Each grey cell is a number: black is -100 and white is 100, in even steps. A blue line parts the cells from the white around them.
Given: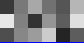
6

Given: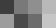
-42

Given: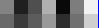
-54

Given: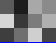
-13

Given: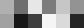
-82

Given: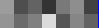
-16

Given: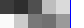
59

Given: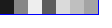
5
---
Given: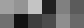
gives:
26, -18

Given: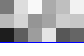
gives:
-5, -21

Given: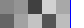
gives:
6, 48

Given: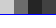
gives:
62, -49

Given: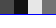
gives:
-43, -10

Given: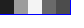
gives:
-76, -40

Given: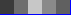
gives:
-54, -25
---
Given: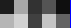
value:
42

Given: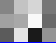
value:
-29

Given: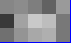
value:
-12

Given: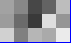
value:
64

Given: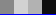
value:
7

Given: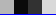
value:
43
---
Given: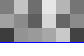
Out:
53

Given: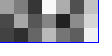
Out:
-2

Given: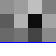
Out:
23

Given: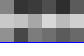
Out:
-59

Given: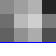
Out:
25

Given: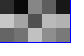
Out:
-93
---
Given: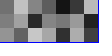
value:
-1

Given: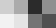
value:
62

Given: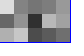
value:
-19

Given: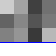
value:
-22

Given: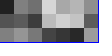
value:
-35

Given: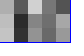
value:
49

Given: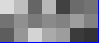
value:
-10

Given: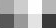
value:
31

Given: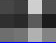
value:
-63

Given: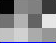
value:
-11
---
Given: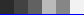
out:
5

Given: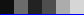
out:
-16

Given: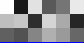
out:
77

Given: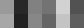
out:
31

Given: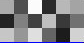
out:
65

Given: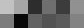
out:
14
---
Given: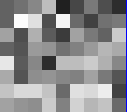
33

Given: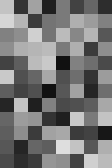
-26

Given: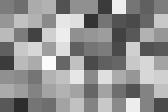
13

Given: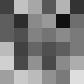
47

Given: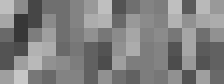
-35

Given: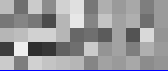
43

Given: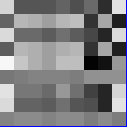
77

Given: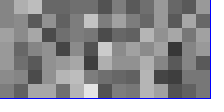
20

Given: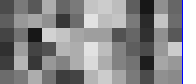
-62
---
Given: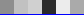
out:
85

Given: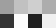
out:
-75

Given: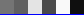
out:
95

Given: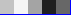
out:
-76

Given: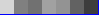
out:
-23

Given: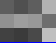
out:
-43
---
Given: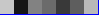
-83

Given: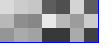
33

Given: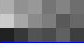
-57

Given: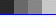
-18

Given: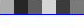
-70

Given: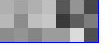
16

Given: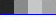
8

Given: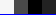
-42

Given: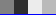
-64

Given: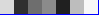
-63
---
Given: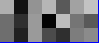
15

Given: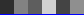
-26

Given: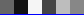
92

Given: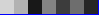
-81

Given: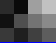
25

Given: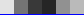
-55
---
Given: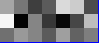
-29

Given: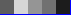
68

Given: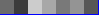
32

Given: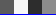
-29

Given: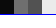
-92

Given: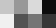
88

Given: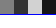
0
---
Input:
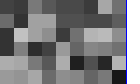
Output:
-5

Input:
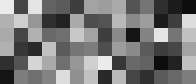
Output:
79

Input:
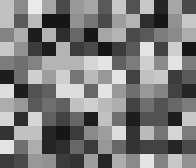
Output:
84

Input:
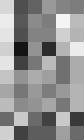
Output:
-22

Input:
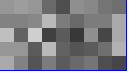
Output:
18
